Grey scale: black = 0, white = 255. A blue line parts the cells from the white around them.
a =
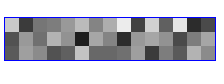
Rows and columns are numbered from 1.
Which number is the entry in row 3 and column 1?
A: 90
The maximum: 236
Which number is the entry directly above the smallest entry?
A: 187
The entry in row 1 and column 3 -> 118
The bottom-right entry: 139
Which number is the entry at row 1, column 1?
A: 201
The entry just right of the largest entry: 66
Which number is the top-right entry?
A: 74
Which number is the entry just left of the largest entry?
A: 173
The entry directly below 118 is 112

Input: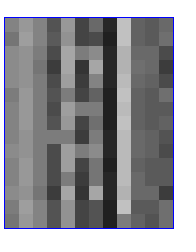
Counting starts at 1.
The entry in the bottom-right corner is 111
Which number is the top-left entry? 131
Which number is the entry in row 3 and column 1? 139
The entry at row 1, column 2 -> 152
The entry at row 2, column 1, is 117
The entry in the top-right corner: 105
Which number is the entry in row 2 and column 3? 131
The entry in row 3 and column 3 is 124
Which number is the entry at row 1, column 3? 131
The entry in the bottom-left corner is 117

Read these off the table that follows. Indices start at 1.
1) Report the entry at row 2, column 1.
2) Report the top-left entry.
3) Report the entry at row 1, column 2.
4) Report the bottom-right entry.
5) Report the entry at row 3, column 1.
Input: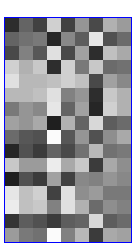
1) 100
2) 45
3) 100
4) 161
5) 73

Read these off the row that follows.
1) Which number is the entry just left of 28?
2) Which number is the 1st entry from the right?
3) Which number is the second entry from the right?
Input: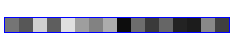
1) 35
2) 64
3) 136

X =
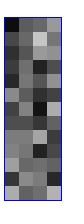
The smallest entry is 13
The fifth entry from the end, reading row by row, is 40
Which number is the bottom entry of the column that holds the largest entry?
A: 111
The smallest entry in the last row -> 98
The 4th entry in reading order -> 153
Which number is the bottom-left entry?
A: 172
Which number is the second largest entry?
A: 178
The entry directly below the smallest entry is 72
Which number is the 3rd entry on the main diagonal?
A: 153
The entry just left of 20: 130
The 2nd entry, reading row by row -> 92
